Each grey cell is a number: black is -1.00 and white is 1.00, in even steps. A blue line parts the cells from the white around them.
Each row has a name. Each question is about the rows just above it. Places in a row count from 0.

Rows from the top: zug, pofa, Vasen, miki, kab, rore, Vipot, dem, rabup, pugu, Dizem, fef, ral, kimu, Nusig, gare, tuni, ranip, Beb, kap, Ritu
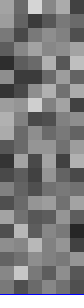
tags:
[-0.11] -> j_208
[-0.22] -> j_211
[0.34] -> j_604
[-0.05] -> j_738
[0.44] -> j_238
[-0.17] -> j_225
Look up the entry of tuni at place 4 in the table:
j_738
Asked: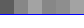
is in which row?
miki
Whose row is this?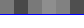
Vasen
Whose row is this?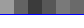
pofa
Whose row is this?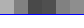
rabup
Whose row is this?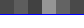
ral

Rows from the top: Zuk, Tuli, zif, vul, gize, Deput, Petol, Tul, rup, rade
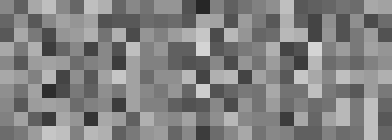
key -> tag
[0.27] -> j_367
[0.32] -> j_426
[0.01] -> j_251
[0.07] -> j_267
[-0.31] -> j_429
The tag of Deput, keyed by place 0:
j_426
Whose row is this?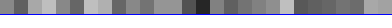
Zuk
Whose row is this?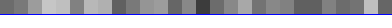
rade
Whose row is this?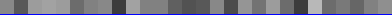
gize

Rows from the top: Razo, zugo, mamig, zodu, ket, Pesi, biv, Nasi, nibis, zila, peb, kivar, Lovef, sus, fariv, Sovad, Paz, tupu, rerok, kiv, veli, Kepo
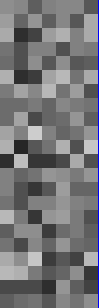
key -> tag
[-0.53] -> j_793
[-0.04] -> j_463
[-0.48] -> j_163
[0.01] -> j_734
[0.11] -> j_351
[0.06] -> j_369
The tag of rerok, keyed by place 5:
j_163
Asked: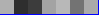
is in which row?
Pesi

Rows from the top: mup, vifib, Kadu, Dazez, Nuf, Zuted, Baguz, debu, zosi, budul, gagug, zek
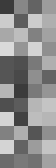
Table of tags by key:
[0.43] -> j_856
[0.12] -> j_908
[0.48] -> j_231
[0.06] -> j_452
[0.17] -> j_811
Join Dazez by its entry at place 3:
j_908
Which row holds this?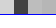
zosi
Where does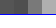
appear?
Nuf

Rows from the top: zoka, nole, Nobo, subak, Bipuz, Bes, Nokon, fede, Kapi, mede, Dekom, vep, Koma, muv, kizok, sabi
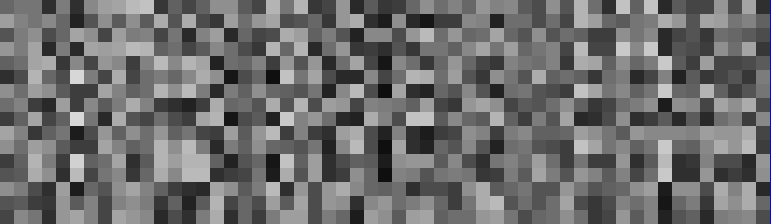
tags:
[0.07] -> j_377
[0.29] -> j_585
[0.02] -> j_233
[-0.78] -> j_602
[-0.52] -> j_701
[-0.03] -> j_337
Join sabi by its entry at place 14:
j_337
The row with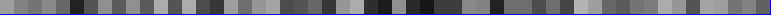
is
nole
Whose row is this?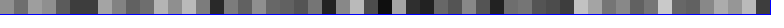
Dekom
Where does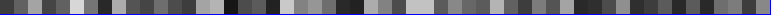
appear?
Kapi
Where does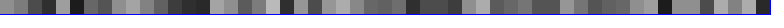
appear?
muv

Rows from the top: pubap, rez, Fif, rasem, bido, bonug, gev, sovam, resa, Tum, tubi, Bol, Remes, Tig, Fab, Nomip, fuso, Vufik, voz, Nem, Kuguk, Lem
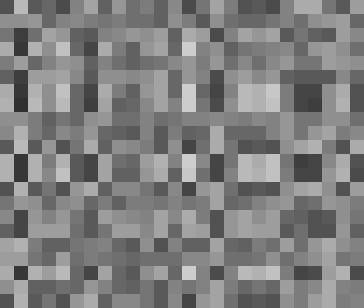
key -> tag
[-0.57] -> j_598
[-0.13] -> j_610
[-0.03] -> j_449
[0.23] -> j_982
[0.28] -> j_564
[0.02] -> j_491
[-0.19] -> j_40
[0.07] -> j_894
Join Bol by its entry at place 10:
j_982
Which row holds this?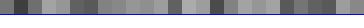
Fif

